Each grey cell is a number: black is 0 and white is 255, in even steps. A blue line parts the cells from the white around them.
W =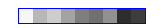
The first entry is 246
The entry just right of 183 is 205
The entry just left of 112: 126

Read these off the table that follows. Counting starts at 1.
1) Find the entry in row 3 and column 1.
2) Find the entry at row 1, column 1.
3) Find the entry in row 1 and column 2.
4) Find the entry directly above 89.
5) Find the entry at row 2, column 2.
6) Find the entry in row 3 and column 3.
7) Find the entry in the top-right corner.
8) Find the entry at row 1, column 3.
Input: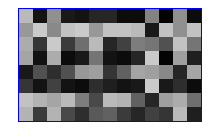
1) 172
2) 186
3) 19
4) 73
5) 202
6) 202
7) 12
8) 144

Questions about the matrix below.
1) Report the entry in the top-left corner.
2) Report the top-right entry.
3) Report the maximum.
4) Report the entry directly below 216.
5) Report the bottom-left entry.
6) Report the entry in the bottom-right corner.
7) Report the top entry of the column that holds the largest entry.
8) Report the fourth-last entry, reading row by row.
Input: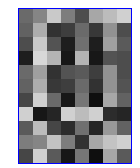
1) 106
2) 208
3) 216
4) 160
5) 70
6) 90
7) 133
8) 118

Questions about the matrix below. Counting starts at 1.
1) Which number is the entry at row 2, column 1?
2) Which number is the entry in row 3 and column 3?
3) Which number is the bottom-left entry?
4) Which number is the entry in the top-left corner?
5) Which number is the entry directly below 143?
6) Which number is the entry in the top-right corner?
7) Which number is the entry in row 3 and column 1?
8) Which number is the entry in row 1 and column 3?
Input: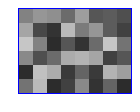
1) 165
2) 44
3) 115
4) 130
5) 51
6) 79
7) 198
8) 143

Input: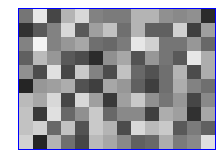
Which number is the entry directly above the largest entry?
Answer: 89
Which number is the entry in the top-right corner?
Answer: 43
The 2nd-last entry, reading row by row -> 137
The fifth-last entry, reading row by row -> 104
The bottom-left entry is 209
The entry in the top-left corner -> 117
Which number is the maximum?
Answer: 243
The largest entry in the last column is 224
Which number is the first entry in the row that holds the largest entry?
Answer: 130
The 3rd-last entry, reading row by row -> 123
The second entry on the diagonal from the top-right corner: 63
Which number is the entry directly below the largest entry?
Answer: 186
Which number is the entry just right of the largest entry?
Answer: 130
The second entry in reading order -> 231
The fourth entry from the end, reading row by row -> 173
